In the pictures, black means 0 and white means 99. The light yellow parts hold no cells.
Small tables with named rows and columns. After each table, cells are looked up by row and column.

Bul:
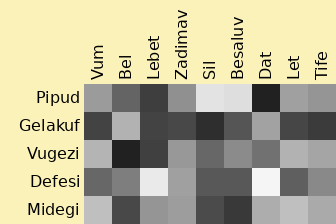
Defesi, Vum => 40
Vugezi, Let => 69
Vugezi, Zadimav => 59
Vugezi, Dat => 44
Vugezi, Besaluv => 54
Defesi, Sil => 34
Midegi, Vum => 74
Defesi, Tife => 53
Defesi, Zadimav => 62
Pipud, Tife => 58
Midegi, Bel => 28
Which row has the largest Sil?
Pipud

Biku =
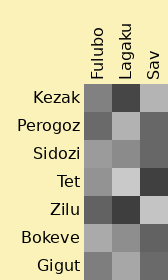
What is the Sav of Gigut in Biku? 41
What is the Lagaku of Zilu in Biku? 24
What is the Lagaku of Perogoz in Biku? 69
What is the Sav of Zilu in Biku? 76
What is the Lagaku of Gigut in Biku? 65
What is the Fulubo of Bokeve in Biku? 66
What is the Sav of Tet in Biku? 25
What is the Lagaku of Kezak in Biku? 27
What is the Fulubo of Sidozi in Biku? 60
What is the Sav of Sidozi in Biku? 40
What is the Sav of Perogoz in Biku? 40
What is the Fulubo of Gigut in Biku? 49
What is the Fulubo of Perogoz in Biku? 41
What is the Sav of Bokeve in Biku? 38
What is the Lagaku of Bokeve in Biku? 55
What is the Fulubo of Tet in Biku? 57
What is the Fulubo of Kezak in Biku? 50
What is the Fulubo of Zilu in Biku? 38
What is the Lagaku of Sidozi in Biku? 54

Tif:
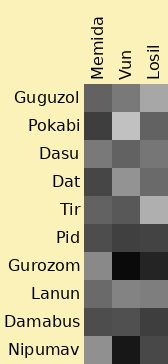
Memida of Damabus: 30
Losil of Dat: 41
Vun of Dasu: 38
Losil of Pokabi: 38
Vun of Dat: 57
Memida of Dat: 27
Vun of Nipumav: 9
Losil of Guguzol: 65
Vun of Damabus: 31
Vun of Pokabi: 75
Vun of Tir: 34
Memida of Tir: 38
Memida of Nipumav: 56
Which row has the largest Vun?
Pokabi

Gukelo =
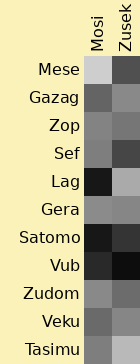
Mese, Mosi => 80
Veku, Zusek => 52
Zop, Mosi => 51
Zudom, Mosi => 53
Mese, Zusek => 31
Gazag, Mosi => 39
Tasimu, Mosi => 49

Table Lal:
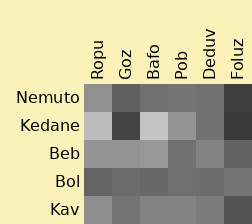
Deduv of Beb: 51
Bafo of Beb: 59
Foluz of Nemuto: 24
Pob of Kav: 51
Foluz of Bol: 45
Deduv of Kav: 48
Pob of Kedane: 58
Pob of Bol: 43
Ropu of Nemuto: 56
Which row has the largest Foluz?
Bol

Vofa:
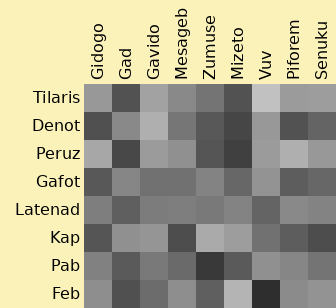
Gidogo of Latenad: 49
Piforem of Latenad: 53
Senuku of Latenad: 51
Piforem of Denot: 32
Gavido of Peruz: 60
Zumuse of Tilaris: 45
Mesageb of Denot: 46
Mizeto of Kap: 61
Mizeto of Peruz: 25
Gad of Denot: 53
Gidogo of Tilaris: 59
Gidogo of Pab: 50
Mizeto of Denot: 27
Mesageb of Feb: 55

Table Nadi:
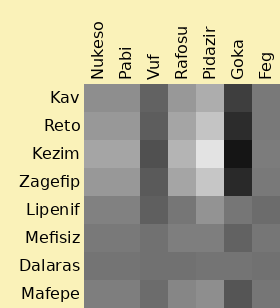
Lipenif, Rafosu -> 46
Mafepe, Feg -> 46
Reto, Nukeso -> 59
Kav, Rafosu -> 59
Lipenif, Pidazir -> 57
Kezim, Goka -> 8
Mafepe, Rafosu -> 52
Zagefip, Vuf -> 35
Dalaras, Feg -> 44
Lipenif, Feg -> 42
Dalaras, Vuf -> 44
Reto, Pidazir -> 76

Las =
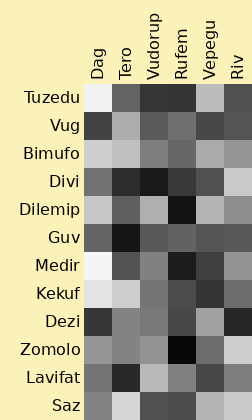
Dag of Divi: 44
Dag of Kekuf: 88
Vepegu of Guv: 33
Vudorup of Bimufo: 49
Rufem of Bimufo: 40
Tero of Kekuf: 80
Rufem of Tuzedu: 20
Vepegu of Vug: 28
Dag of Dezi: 21
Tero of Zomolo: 51
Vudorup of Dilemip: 68
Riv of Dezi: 15
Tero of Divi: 17
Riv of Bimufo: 58
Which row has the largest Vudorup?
Lavifat

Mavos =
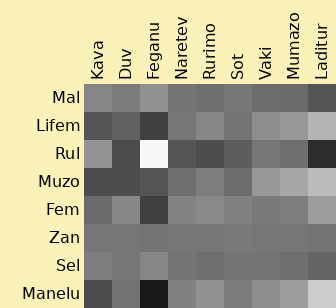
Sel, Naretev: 45
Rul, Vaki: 46
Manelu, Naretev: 50
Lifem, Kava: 33
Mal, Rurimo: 43
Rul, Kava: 57
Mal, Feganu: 56
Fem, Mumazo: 49
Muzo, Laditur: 73
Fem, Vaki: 47
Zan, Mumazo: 46
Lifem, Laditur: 70
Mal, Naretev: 45

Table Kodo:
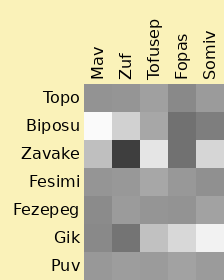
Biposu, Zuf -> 81
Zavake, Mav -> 74
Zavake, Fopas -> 44
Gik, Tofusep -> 75
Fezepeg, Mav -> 54
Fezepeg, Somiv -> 63
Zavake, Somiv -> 83
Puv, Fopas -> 63
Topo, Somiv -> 60
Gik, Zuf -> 45
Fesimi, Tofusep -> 65
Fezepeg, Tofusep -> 58
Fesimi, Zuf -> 59
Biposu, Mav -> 97
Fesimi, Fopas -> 59
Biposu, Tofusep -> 65
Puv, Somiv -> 60
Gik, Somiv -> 94

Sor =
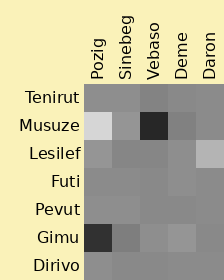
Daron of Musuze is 54
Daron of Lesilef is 70
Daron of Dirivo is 54
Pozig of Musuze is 83
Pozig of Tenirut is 55
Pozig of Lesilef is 58
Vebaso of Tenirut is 51
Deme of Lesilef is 55
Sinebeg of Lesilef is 52
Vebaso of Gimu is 55
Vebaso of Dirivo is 53

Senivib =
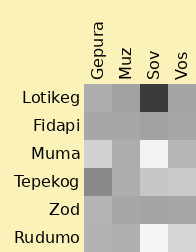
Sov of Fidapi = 63
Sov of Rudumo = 95
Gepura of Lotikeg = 67
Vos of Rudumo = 83
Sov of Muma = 94
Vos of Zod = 65
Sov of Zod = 64
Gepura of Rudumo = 69
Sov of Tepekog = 77
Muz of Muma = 67
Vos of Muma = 71
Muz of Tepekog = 67
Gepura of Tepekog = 53
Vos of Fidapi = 65
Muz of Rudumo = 68

